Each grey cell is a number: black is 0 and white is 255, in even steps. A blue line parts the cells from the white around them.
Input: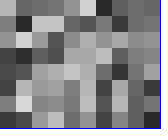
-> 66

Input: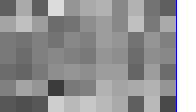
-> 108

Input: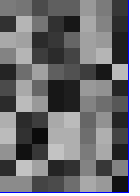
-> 146

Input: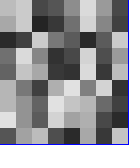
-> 182

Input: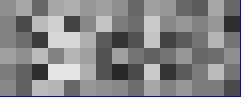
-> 159

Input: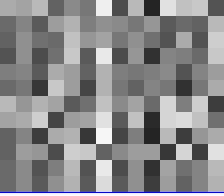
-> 98

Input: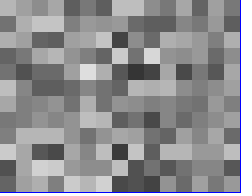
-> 203

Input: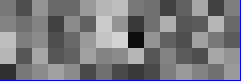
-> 189
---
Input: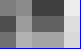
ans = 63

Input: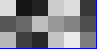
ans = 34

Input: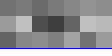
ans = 107

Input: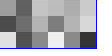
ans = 196

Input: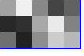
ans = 136

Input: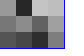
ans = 196

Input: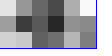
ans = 103

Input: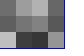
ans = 178

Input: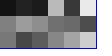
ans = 27
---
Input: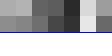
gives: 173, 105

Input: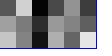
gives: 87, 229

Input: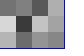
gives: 115, 135

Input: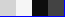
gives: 212, 67

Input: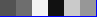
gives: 83, 151

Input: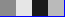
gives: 139, 186

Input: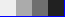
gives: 239, 33
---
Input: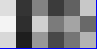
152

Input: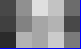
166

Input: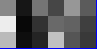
36

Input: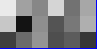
148

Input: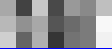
176

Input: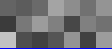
65

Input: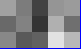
97

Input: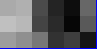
119

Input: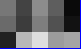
222

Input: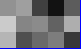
106
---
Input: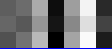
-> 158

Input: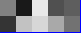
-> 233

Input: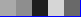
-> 30

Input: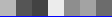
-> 142

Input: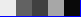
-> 64

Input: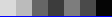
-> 125
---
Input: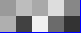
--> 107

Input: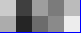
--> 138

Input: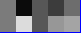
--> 151

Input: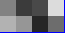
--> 38

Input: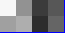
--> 45

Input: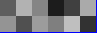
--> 191

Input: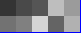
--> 100
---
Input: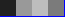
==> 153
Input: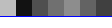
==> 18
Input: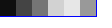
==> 68
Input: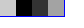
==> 0
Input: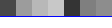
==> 156
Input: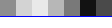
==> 211
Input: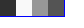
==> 249
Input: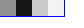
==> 23
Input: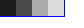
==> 73
